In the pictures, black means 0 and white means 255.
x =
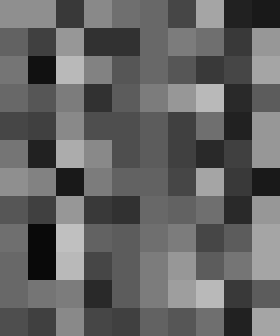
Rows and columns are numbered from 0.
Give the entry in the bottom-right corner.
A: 165
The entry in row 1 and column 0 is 98
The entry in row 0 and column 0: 143
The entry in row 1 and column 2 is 151
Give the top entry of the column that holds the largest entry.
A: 57
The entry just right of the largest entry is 98
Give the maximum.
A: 192
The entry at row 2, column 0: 117
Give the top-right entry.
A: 25
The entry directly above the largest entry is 151
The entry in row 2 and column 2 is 185
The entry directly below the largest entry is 185
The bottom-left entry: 78
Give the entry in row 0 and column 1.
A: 143

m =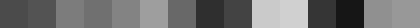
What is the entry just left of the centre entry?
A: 104
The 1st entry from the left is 75
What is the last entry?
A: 152
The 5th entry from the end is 208

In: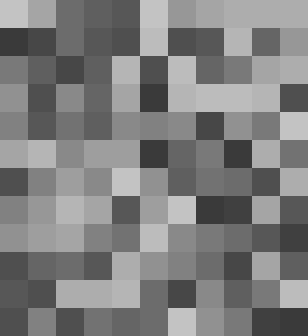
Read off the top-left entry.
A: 195
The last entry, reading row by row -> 58
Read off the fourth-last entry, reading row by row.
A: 145
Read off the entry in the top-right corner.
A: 173
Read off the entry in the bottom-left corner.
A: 79
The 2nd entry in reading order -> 165
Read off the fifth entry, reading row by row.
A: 87
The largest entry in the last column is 195
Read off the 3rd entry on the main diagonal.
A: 71
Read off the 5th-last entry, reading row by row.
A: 195
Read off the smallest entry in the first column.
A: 58
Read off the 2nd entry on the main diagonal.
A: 71
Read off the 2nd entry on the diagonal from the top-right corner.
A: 101

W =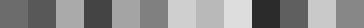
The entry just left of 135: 201
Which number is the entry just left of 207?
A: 128
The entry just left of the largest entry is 185
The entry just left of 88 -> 108

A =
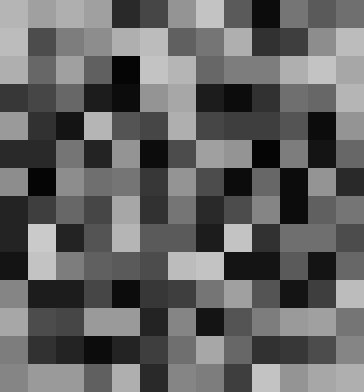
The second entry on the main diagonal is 76
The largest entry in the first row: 195
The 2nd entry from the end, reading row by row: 167
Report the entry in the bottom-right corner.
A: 175
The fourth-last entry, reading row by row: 195
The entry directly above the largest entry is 62
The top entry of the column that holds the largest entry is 160
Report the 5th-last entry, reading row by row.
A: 62
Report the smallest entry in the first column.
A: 20
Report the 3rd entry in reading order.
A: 175
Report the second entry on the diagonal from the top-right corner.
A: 141
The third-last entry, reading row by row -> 148
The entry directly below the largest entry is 195
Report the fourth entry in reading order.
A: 160
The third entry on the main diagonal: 160
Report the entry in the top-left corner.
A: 181
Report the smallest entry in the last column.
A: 41
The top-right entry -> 111
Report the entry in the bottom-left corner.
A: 133
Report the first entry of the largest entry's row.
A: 35
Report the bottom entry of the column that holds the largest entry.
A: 154
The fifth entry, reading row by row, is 41
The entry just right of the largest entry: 35
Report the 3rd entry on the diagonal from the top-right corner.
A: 175
